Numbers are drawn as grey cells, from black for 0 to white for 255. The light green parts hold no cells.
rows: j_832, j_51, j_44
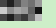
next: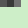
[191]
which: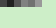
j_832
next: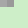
[98]

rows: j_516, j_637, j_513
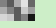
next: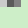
[22]
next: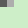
[226]
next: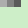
[202]
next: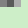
[226]
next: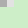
[103]

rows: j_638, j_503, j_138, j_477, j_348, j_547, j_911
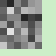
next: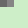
[149]
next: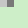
[90]

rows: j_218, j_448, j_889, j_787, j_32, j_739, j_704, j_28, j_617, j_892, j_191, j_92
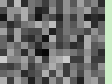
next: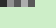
[32]
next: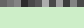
[145]
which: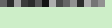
j_739
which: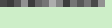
j_892
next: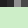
[145]
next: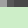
[145]

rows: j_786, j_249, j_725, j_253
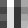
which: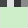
j_249
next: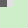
[54]

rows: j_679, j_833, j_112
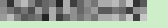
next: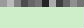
[171]
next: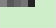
[171]
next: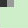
[186]

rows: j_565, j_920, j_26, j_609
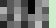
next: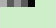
[149]
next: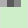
[149]
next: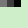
[135]
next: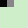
[163]
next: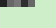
[189]
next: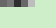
[76]

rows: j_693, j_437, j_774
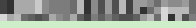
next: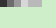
[185]
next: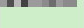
[155]
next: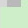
[185]
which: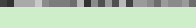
j_693
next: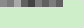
[80]
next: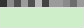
[139]

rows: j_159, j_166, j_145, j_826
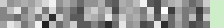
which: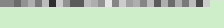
j_145
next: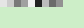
[204]
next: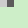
[91]

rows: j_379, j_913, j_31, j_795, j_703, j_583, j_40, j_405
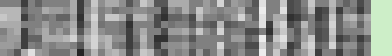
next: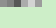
[183]
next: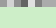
[49]
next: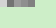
[87]

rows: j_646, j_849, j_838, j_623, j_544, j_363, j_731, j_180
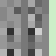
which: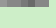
j_731
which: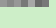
j_646
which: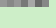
j_623
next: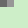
[120]

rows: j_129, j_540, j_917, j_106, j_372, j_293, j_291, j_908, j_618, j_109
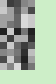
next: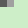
[74]
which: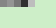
j_908
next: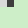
[118]

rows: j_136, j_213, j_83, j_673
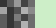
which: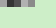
j_213
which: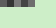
j_83

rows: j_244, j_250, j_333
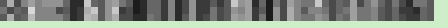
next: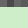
[159]
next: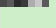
[147]
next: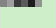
[74]
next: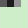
[74]
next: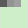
[117]
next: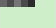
[117]

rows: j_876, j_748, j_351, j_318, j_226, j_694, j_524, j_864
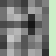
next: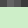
[140]
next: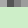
[85]
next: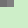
[73]

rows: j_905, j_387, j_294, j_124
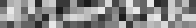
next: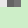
[174]
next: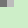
[70]
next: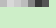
[147]

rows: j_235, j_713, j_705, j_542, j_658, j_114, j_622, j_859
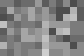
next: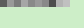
[92]
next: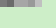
[137]
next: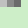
[77]
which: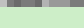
j_542
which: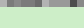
j_622
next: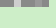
[137]

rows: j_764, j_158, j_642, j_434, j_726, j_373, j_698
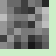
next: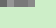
[121]
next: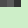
[150]
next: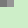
[105]
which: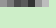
j_434
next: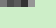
[189]
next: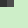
[105]

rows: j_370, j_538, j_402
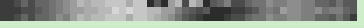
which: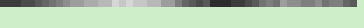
j_538
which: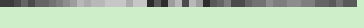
j_370
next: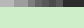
[60]
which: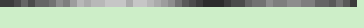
j_402

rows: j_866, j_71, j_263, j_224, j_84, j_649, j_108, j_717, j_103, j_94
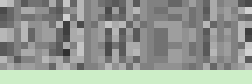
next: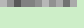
[129]
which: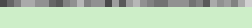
j_71
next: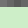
[158]
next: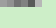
[145]
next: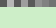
[114]

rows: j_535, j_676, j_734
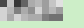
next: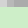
[128]
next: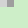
[184]
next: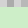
[171]
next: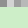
[158]

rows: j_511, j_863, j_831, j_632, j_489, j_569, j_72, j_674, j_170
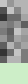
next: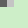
[164]
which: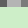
j_170
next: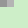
[180]
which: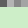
j_72

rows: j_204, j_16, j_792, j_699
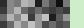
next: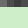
[60]
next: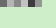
[194]
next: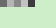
[150]
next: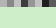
[150]
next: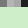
[120]

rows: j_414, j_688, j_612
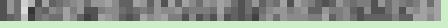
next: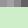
[98]
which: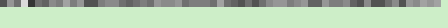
j_688
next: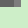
[98]
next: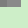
[111]

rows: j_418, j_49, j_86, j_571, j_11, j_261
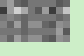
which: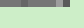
j_11
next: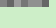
[89]
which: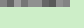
j_261
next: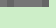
[118]
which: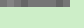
j_86

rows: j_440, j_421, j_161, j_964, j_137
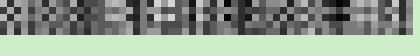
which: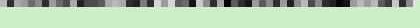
j_161
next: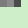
[75]

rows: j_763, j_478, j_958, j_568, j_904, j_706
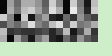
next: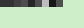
[173]
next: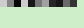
[148]
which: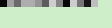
j_763
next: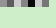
[23]
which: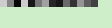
j_958
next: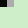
[118]

